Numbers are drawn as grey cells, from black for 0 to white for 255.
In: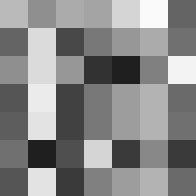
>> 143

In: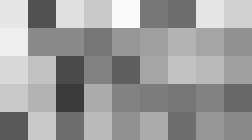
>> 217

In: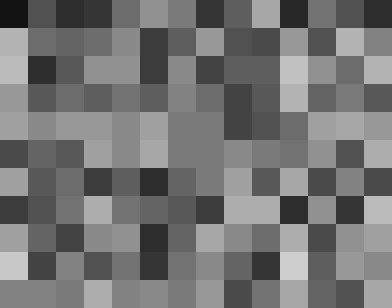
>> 186

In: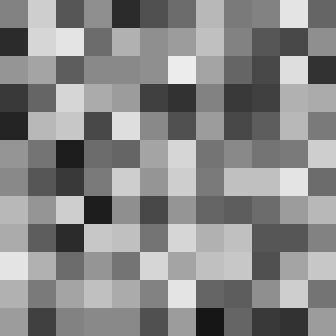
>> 149

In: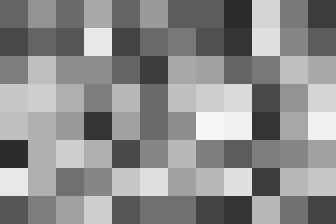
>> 126

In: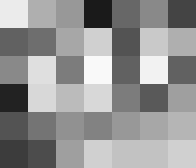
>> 137

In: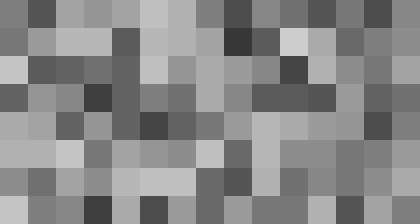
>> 197

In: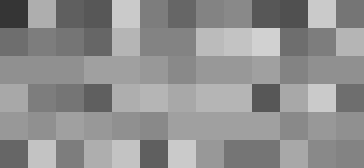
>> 144

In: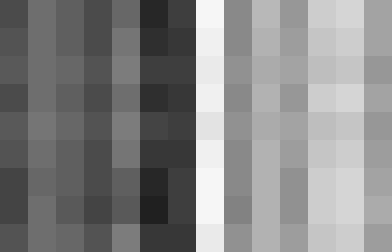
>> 89
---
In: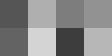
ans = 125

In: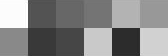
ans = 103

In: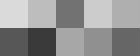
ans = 114

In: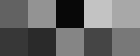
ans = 8

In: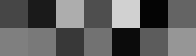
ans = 173

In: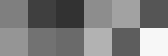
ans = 50

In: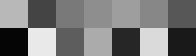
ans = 121

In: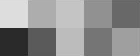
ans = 196

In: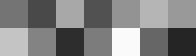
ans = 168
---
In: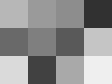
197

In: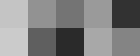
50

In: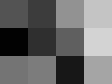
211

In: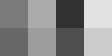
226

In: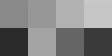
198

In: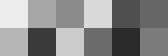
102

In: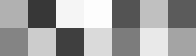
91

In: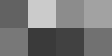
162
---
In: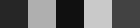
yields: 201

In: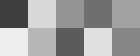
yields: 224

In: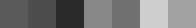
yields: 206

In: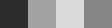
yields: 218

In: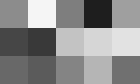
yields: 181

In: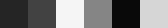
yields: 9

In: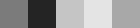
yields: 228
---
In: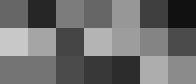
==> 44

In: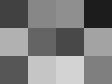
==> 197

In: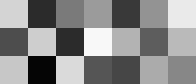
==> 70

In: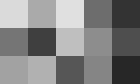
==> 86

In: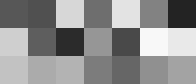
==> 102

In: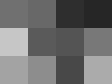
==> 141

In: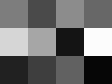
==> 62
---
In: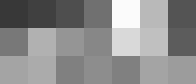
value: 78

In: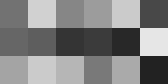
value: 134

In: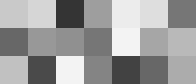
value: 52

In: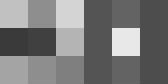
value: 212

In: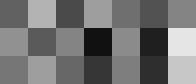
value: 74

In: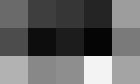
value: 54

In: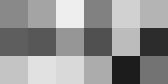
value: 238

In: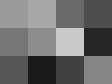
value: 106
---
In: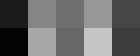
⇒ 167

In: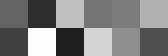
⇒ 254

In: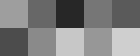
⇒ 138

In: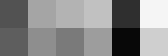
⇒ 142

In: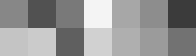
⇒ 203

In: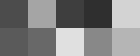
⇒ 104
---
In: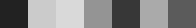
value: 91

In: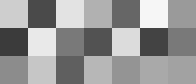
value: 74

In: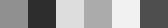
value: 144

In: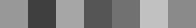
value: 113

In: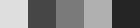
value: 122

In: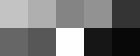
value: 52

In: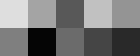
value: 69

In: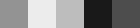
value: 147

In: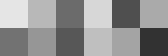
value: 87
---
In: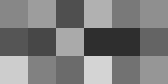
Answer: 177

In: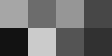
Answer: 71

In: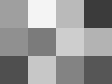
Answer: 59

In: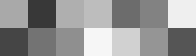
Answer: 189

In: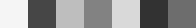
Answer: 130

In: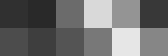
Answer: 217

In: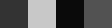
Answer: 82
